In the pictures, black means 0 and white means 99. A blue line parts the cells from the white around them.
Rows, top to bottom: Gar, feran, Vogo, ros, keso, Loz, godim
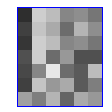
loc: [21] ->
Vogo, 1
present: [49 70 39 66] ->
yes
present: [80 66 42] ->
no
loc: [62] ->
godim, 1

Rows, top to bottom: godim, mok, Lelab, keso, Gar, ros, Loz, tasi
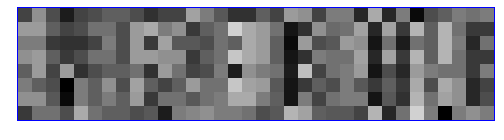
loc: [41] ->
mok, 23
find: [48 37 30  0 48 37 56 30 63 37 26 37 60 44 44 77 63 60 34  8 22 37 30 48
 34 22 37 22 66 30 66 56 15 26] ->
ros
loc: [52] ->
tasi, 13

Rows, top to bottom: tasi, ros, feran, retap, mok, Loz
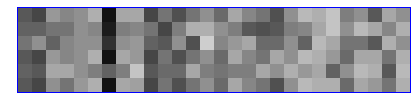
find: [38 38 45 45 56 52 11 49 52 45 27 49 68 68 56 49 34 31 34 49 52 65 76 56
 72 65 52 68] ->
ros
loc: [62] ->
Loz, 9

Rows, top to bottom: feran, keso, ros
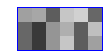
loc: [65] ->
feran, 2
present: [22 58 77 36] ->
yes
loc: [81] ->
feran, 5
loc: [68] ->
keso, 4
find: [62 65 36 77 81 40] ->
feran

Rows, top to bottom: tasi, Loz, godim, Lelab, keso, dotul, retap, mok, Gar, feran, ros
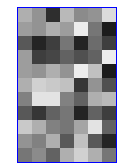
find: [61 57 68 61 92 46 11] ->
Loz
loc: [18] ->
tasi, 3
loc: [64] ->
Gar, 5
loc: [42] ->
godim, 6

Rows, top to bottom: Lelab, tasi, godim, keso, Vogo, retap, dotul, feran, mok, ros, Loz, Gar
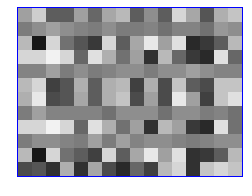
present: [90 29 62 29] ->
no
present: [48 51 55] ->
yes
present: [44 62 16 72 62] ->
no
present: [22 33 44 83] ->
no
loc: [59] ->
tasi, 15
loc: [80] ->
Lelab, 2
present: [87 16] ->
yes

